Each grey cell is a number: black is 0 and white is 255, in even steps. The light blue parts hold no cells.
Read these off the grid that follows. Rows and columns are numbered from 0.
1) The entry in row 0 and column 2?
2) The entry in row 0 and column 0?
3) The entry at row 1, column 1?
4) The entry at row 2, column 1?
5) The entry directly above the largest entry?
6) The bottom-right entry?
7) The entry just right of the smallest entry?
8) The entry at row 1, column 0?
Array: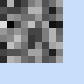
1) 43
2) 43
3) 69
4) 151
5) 55
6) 163
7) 83
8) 83

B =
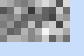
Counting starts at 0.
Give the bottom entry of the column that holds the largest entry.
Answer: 204
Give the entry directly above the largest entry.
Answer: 179
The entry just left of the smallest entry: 150
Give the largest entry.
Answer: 246
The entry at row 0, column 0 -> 179
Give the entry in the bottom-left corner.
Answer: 124
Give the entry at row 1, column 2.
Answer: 191
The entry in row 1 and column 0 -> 85
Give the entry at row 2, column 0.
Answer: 136
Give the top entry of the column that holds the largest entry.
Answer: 217
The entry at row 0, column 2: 136
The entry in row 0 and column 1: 166
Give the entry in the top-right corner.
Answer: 217
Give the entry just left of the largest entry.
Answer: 179
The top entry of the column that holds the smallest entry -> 150

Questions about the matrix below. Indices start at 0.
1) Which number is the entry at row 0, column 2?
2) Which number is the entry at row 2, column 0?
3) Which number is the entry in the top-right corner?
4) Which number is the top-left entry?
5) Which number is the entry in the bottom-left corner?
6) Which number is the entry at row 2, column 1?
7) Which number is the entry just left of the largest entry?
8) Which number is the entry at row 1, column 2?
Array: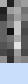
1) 142
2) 46
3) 157
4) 171
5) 142
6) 114
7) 98
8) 171

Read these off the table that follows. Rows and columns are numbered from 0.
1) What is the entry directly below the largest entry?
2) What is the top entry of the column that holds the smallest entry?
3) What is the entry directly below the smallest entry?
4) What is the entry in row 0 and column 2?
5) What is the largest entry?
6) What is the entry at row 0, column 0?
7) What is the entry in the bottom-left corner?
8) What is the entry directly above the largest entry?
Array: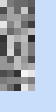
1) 150
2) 93
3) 122
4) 106
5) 245
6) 215
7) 150
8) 163

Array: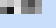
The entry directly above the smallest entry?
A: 186
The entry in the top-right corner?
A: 148
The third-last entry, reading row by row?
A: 133
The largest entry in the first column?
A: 202

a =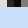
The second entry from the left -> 39
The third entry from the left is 12
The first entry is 222

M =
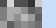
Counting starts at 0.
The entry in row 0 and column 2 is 79
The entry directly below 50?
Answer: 95
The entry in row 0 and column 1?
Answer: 213
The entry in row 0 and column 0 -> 79
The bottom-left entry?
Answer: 158
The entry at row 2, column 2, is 143
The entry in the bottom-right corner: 111

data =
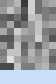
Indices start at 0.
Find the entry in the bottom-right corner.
124
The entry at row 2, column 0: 98
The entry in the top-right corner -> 168
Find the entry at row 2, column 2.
112
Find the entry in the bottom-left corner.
73
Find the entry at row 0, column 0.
139
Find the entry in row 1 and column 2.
154
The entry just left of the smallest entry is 181
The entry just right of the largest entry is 168
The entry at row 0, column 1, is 154
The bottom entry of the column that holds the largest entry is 73
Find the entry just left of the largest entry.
139
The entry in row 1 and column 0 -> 154
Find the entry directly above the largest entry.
195
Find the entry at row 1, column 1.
195

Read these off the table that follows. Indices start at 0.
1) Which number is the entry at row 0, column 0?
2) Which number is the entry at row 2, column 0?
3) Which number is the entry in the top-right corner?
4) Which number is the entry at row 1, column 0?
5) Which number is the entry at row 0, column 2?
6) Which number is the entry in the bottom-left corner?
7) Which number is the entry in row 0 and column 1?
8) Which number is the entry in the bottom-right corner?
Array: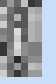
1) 102
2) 153
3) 71
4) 204
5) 102
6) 204
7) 153
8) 153

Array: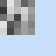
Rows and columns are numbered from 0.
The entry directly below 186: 70
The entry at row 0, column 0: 99
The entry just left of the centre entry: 174
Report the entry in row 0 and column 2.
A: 174
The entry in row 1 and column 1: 211
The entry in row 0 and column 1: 226

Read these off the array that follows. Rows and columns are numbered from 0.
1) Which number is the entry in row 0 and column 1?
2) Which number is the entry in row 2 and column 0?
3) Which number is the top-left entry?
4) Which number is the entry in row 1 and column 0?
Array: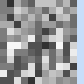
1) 49
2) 139
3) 125
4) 125
